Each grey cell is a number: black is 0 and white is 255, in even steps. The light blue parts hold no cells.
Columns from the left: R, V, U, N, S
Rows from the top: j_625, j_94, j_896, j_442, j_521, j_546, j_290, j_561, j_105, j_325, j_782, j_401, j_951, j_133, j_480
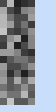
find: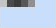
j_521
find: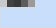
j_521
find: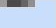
j_325

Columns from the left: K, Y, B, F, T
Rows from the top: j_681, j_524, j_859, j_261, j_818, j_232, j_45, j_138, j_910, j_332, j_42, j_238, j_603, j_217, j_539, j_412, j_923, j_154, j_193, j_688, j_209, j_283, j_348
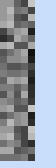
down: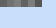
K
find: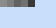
j_539
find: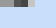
j_193
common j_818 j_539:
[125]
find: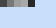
j_818
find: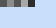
j_217

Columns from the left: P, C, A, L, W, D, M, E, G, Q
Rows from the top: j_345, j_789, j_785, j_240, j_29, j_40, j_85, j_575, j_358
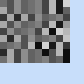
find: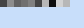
j_29
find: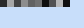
j_575
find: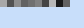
j_789
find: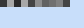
j_785

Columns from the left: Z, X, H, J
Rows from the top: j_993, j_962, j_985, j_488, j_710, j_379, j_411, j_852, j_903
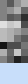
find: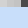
j_488
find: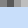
j_993
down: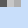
X
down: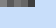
J
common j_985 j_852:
[103]
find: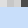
j_488

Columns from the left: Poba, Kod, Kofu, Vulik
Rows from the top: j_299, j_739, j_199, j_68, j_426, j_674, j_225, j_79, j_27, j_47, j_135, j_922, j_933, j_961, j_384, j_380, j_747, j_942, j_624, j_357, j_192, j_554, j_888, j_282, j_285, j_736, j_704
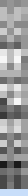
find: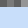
j_225
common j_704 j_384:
[72]
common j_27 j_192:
[122]
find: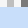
j_27
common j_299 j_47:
[137]
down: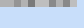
Kod

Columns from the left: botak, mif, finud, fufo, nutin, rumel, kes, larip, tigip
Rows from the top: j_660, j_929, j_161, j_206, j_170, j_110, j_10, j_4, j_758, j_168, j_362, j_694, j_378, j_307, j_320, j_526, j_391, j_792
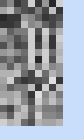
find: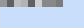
j_391
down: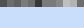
fufo
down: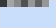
botak
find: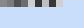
j_110
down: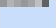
botak

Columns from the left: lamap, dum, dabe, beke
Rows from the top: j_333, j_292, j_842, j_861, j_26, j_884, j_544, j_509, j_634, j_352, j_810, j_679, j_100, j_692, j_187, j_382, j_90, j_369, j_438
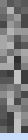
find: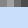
j_692
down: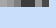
beke
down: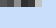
dabe
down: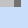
dabe
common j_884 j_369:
[127]
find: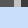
j_679
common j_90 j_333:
[87]

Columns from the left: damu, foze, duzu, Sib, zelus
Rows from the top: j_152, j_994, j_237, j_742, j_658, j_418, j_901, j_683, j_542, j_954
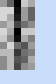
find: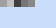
j_742
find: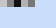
j_418
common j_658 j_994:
[214]
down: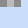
damu
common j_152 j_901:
[155]
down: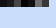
duzu
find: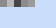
j_954

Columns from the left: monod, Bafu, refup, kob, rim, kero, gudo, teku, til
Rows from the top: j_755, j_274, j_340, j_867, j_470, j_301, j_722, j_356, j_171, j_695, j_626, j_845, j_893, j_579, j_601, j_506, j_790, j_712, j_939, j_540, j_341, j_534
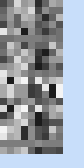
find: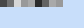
j_755
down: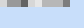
refup
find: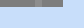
j_341
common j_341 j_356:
[141]
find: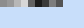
j_695
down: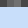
monod

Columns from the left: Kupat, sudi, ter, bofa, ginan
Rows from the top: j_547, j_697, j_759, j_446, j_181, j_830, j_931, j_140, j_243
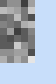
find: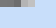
j_446
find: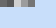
j_931
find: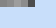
j_140

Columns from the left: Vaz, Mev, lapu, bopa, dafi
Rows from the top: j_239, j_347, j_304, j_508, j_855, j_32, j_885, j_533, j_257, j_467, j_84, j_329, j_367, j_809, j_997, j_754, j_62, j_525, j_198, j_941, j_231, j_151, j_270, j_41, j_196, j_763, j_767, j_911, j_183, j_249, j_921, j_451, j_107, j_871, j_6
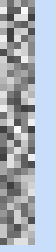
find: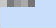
j_84
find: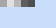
j_41
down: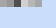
dafi

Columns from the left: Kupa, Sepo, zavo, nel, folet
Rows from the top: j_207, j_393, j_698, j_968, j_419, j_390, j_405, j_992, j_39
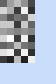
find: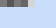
j_698
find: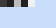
j_39

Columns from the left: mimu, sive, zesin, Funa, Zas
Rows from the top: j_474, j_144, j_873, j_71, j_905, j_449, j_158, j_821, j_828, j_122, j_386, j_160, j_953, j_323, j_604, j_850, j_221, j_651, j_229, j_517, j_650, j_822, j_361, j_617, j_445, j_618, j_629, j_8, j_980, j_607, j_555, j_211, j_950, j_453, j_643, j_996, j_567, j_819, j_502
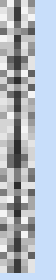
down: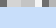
sive
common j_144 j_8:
[196]

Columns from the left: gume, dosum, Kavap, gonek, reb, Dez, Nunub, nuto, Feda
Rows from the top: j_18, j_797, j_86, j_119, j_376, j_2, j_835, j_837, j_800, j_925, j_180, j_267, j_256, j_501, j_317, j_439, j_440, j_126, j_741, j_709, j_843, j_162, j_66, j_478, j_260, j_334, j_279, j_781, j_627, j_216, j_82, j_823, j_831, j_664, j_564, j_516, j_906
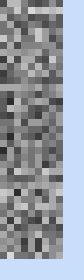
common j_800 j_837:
[169]
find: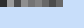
j_162
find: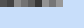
j_440
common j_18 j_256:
[143]
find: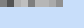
j_216

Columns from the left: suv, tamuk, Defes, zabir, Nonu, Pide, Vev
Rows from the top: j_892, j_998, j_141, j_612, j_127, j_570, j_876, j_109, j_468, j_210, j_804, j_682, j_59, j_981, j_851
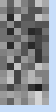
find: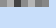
j_804
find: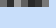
j_127

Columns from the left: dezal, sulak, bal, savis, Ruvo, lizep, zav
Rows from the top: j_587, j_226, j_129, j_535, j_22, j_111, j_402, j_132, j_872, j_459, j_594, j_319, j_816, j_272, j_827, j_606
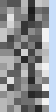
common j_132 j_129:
[156]
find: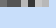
j_587

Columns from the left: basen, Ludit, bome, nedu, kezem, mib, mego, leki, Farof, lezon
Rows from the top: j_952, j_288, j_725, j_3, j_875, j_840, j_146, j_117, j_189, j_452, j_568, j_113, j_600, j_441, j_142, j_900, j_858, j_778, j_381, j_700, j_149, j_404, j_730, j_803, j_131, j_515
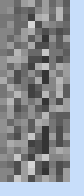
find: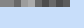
j_875
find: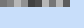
j_441
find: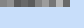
j_288
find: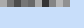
j_113

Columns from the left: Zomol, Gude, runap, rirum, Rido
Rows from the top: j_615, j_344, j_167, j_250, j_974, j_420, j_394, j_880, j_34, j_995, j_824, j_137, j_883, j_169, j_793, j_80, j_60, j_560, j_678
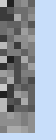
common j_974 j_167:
[110]
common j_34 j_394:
[186]
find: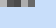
j_793

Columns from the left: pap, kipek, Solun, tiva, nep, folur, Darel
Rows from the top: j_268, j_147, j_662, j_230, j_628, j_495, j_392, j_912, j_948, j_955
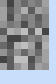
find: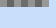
j_912
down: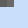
folur
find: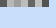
j_628
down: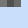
folur
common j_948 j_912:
[161]

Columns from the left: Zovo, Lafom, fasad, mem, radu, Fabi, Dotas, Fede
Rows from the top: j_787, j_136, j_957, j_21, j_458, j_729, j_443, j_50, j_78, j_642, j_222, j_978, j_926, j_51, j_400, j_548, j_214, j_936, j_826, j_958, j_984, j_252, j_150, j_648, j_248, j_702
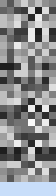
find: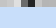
j_400
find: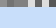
j_248
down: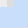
Fabi
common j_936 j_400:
[115]

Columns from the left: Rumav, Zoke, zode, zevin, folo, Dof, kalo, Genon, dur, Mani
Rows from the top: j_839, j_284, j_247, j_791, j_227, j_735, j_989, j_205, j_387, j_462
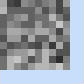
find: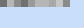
j_462
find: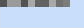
j_735
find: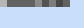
j_284
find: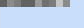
j_791

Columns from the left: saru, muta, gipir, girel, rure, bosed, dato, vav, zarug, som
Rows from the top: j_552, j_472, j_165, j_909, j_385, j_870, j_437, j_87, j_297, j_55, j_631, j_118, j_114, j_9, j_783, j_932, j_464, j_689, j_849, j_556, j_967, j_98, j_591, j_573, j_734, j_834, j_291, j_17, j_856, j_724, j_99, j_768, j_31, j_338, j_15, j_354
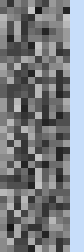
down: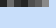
zarug
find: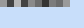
j_99
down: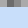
vav
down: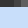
girel
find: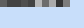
j_114
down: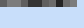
dato

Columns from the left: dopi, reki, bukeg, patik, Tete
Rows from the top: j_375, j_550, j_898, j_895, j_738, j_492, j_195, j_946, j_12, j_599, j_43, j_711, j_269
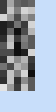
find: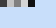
j_43
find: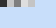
j_550
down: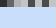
reki
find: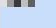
j_269

